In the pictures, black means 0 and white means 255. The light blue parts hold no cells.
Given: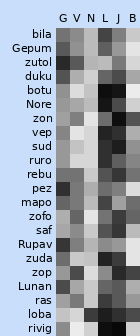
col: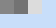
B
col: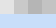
N
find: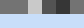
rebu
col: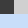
N
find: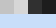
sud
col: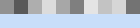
V

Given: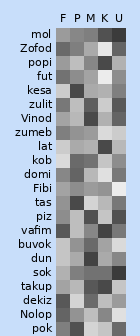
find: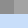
fut
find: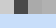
kesa
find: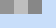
Nolop
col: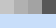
F
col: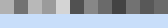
M
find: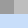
popi
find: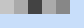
dun

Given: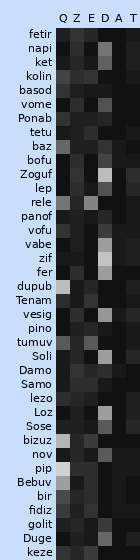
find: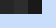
Damo
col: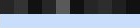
E

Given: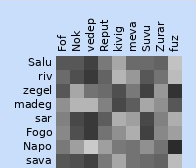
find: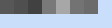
sava
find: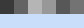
riv
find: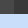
sar

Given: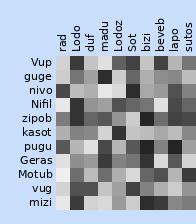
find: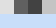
Vup
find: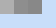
guge
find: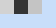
kasot
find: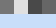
Nifil
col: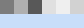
rad
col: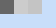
Sot

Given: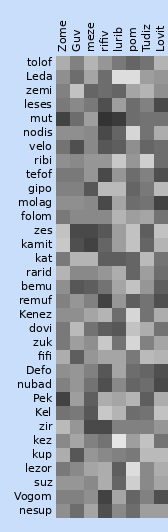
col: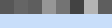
rifiv
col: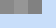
Guv
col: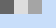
pom
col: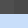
Lovit
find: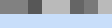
gipo
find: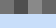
nubad

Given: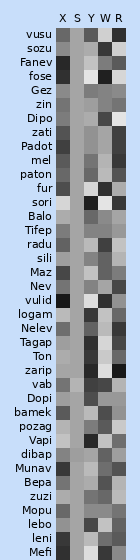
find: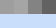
sili
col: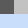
W
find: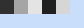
fose
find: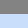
Tifep
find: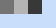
mel
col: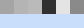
W
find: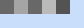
paton

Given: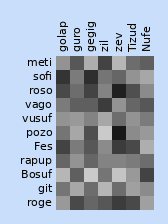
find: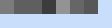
vago
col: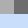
Nufe
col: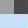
Tizud
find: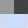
Bosuf

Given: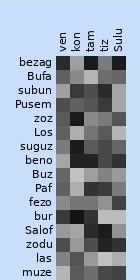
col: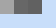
ven
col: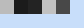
tiz

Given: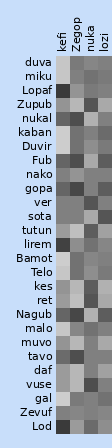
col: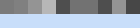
Zegop
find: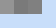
Lopaf
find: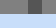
ver
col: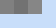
lozi
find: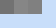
Bamot
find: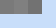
gal
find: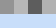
kes

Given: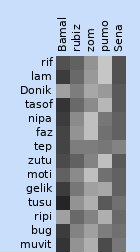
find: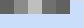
moti
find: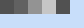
rif
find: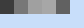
gelik
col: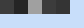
Bamal
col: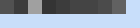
Bamal
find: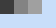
bug
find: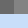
ripi

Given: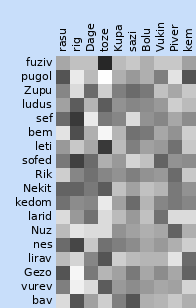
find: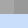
nes
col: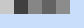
rig

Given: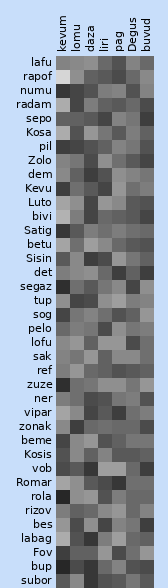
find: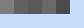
radam
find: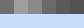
betu
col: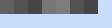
buvud
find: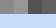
beme
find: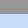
lofu
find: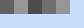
Fov

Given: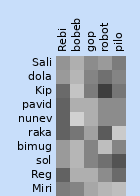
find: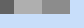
pavid
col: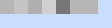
bobeb
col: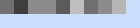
robot
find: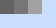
raka
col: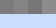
pilo

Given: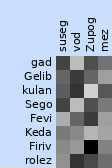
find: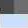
rolez
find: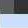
kulan
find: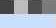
Sego
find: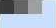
Gelib
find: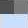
Sego

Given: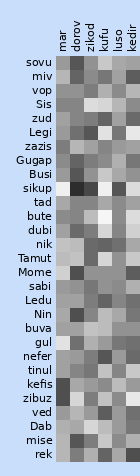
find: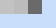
nik
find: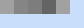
zud
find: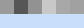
sovu
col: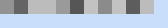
kufu
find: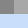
tad
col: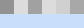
kedir
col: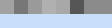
luso

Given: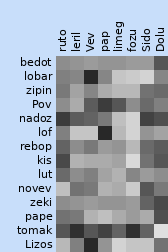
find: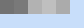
pape
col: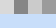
fozu
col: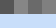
Dolu
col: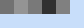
leril
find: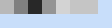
Lizos
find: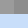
lut

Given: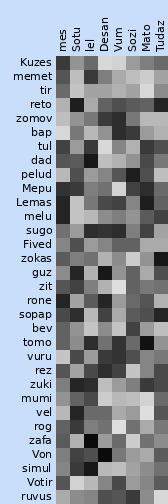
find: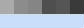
ruvus
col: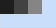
Sozi
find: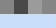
Votir

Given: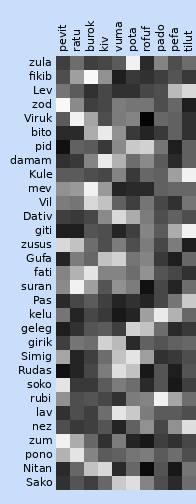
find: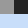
mev
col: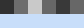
tilut
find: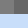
Gufa
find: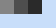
Sako
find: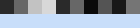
Nitan
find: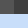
Sako

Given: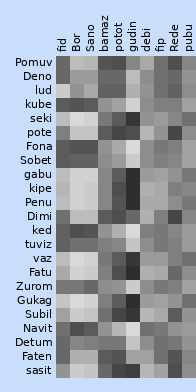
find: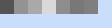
Fona
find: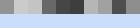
sasit
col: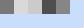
Bor
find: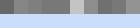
Detum
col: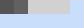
Bor

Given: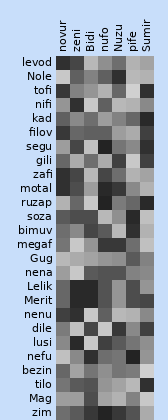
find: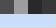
motal
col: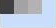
Sumir
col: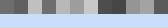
Bidi
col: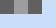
nufo

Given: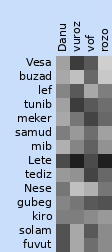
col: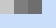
rozo
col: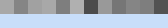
Danu
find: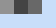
tediz

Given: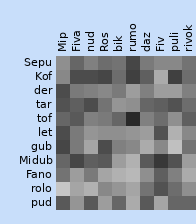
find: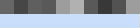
Midub
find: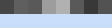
Midub
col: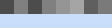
nud
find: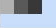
Midub
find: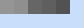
tar
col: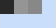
rumo

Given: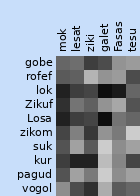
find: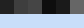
lok
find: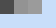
gobe
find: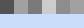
pagud
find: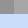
Zikuf
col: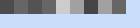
tesu

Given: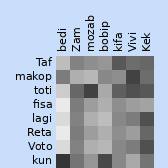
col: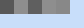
kifa
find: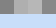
Voto

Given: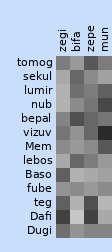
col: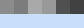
zepe
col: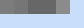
zepe
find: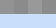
fube
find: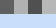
teg
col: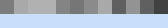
zegi
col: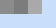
zepe
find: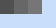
bepal

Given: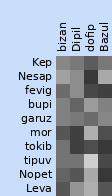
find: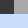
Nesap
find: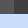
mor
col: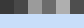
dofip

